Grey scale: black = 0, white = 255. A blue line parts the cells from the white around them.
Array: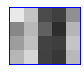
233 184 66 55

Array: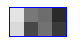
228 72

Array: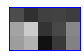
76 203 17

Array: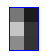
119 54

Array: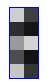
206 21

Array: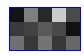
19 67 116

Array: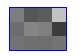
125 133 110

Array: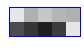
231 54

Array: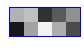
178 163
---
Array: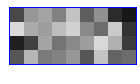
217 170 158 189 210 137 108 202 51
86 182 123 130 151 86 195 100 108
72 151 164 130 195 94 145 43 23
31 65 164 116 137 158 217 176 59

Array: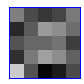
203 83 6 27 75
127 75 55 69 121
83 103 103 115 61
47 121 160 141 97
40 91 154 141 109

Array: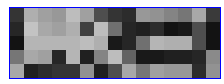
168 32 44 52 52 146 32 78 168 118 160 152 152 44 146
118 168 160 38 181 32 132 189 99 25 25 32 32 38 138
52 175 160 152 189 160 78 52 44 152 146 132 118 168 58
38 195 168 160 175 64 189 112 38 32 44 19 25 78 19
19 181 181 181 181 189 175 25 38 112 181 175 175 78 19

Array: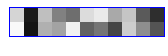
249 20 176 163 241 97 117 69 205 142 84
213 26 191 129 110 220 234 169 197 90 46

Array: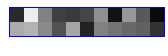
171 179 137 82 165 34 129 116 104 97 50
42 238 129 64 58 70 144 18 151 89 10

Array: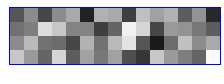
199 154 101 213 93 161 120 161 79 55 199 154 126 101 249
140 185 114 108 71 177 114 185 227 86 26 108 192 140 169
114 126 221 199 132 132 63 101 241 213 71 154 147 120 93
86 140 71 140 169 34 177 169 63 192 161 177 93 147 41
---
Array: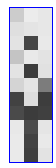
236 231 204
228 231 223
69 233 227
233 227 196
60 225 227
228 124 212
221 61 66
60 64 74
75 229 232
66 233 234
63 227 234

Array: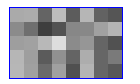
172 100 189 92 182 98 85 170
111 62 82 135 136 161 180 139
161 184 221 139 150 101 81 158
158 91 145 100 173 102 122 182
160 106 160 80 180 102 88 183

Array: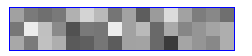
122 111 121 177 212 186 117 162 93 155 219 162 125 136 111 161
236 192 138 81 121 118 236 162 186 105 170 134 149 164 174 119
122 193 174 90 95 118 92 162 163 105 59 165 149 136 174 168

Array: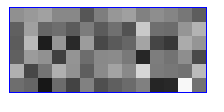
153 161 136 136 86 126 151 160 129 142 133 119 93 144
160 102 110 91 124 91 112 82 201 111 108 149 179 96
185 29 150 41 156 72 90 102 164 69 56 171 149 92
155 145 63 148 109 137 139 121 38 125 115 142 73 96
71 116 176 146 94 138 163 137 214 123 119 114 187 176
101 23 108 67 129 79 95 107 128 37 40 248 114 110

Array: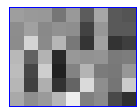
153 152 118 153 92 167 89 84 158
161 137 145 142 66 151 89 89 141
212 138 182 120 52 162 51 62 140
98 179 41 152 146 148 122 125 184
70 206 32 131 180 123 120 151 188
64 175 50 100 218 142 117 203 182
142 154 183 237 127 138 73 47 169

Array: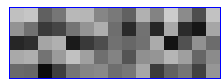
198 96 118 184 182 134 121 97 177 131 204 139 78 194 192
113 57 69 116 148 174 110 42 114 38 168 43 22 166 147
46 165 176 26 57 77 113 103 113 171 19 81 145 108 38
175 115 155 193 160 111 131 84 144 149 181 159 102 139 169
103 12 62 117 133 137 110 119 167 59 97 117 65 150 106
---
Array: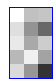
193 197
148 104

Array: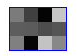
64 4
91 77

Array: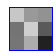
153 146
207 90

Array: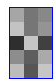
118 136
118 148

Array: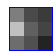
74 59
96 68

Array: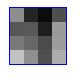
36 11
88 30
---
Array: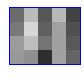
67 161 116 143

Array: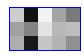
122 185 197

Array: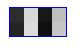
189 15

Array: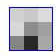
220 141 133

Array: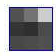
204 47 72

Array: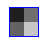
111 99
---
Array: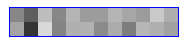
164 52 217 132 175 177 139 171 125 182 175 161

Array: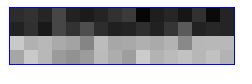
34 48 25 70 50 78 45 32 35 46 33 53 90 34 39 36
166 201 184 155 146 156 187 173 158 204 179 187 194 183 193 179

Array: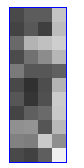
67 88 63 188
75 113 140 182
72 48 77 179
68 95 106 200
129 125 202 142

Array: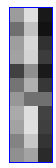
111 193 18
162 212 60
116 176 55
170 222 66
131 199 52

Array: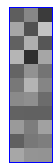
166 81 195
181 47 166
120 180 133
98 97 97
96 120 126

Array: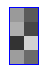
174 71
157 107
